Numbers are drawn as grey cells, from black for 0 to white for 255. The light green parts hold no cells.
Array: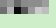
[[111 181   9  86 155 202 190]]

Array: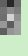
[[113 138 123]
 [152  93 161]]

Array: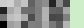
[[ 34 168 189 110 108 126 178  98  94 165]
 [  2 158 170  70 128 125 168 121  93 180]]

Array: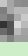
[[126 168 185 184]
 [ 51  82 218 185]
 [159 130 160 159]]

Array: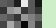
[[ 51 150 167  54  88  52]
 [ 69 169 108   7 134  59]]

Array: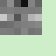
[[122 125 120 123 121 123]
 [107 111 122 127 130 135]]

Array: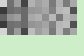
[[ 58 108 116 106 150 153 165 130 183 189  81]
 [ 58 111 116 107 148 153 164 130 183 189  81]]

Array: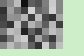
[[ 50 160 114  62 210 101 120 208 133]
 [ 74  52 193  76 180 146  93 184  63]
 [ 65 123 188 206  62 167 104  57 165]]
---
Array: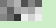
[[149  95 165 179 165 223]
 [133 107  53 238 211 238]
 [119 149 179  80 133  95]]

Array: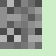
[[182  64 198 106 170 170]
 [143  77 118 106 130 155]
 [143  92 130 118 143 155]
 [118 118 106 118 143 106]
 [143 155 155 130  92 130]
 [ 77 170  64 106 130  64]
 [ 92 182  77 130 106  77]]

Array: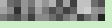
[[121  95  79 121  64 137 137 109  79 121 149  64 109 137  36]
 [177 109  95 149 121 177 149 177  79 162  64 193 193 109  79]
 [162 137  49 149  95 162 121  79 109  64  95 193 205 149 137]]

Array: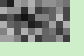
[[ 71  30 160 144 176 114 144 144 130 114]
 [ 59  84  45  18  45 130 130 100 190  71]
 [176 100  84 100  30  45  84 160  71 176]
 [176 144 144  45 160  59  84 100 144  71]
 [160 160 130  59 176  59 100 100 144  59]
 [130 190  84 176 114 160 100 114  59 114]]

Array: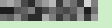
[[ 29  29  85  97 126  43  73 110  85  73  97 141  29 110]
 [110  97 141  85  43  43 170 126  59 110  73 155  59 155]
 [155 170 141  73  43 126 155 184  59 141 110  59 211 126]]

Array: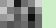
[[108  84  96 108  57 108]
 [198 123 108 167  57 153]
 [153 167  84 123  12 108]
 [153 182  27 108 137 214]]

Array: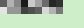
[[228 150 150  66  79  95 216 178 120]
 [ 95 178 134  26 202 162 107  38  50]]

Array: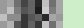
[[192 140 140  55  85  99  40 166 154]
 [154 166 112  69  99  40 192 112 166]
 [154 178  85  55  99  55 192 112 178]
 [154 192 125  85  99  28 204 125 166]]

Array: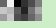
[[199 183  91  35 115 170]
 [156 199  78  64 103 141]
 [103 242   5  49  78 127]]
